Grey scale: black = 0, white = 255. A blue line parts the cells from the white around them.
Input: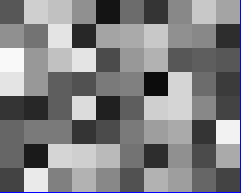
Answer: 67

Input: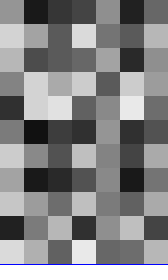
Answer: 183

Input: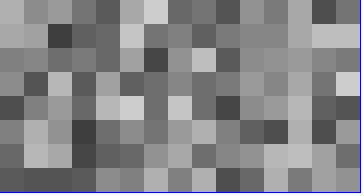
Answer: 146

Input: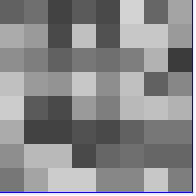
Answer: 126

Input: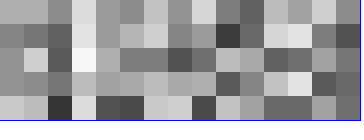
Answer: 111

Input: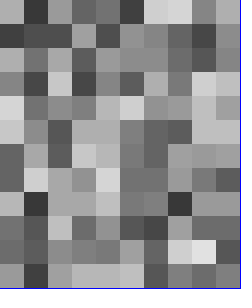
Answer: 127

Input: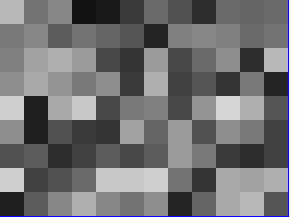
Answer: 86

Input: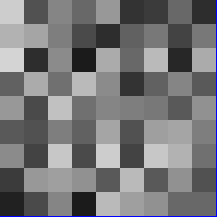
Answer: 104

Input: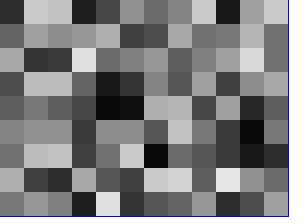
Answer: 160
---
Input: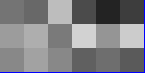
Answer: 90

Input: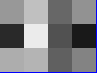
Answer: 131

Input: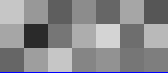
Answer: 126

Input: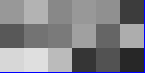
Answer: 39

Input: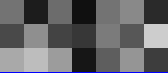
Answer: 61

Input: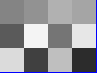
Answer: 44

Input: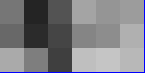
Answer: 184

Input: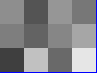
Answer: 230
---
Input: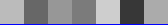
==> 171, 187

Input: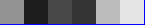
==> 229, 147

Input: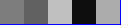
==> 172, 125

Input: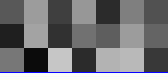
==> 81, 119

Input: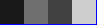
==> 206, 25

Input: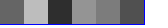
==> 80, 101

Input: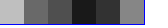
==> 134, 191

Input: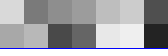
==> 79, 168
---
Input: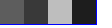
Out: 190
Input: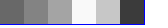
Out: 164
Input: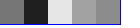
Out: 230
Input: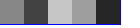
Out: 198
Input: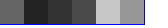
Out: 51
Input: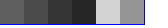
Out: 53
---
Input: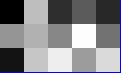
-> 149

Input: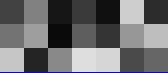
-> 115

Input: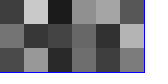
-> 116

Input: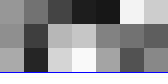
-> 143

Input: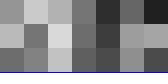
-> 186

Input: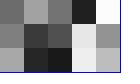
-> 127

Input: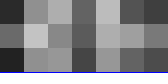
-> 106

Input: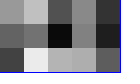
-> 99

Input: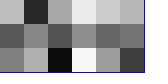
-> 88

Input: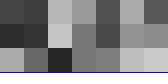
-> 45
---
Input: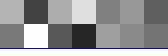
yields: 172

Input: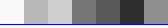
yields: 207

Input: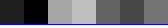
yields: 165

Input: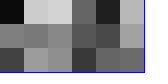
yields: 211

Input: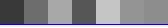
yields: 168

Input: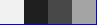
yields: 72

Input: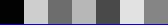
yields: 109

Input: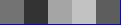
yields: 165

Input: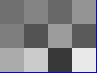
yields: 104
